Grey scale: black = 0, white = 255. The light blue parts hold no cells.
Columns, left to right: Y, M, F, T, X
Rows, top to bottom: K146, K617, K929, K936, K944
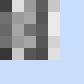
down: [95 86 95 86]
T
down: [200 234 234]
X
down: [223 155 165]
M
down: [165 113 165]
F
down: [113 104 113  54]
Y

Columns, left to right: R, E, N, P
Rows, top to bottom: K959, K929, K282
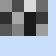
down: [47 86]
R
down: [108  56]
P
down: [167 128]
E
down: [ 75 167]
E

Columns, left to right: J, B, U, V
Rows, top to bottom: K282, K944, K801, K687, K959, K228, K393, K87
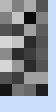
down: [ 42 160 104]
U
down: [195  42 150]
B
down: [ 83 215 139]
J
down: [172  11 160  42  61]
U
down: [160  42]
U
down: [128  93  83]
V

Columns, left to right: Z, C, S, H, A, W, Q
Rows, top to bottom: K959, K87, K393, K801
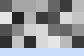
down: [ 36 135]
C
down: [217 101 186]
W
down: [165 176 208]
S
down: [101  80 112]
A

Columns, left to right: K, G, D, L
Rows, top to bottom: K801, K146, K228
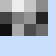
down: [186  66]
K
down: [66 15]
K
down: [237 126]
G
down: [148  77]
D
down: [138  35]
L
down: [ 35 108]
L

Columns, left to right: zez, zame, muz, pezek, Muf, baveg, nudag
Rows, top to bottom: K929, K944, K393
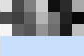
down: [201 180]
pezek
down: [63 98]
zame
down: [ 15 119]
Muf
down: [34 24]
baveg

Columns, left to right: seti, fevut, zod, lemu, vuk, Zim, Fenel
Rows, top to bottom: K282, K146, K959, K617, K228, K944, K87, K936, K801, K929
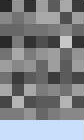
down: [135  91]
vuk
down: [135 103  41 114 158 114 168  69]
seti
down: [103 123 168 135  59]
fevut
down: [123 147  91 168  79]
zod
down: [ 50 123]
zod

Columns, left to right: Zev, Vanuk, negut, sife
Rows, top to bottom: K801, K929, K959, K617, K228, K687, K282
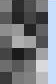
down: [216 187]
sife
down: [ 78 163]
sife

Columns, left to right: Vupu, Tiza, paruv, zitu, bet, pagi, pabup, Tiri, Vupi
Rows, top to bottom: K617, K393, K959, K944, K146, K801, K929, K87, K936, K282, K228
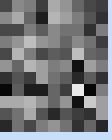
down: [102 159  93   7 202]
Tiri
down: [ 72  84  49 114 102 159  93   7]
Tiri
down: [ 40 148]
bet

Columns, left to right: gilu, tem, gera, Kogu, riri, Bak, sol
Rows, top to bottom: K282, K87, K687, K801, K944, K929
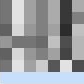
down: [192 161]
riri
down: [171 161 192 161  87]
riri
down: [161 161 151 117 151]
gera
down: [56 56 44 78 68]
Bak

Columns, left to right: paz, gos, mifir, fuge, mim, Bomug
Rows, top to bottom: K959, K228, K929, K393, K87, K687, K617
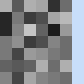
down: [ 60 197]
mifir
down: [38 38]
paz
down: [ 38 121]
paz

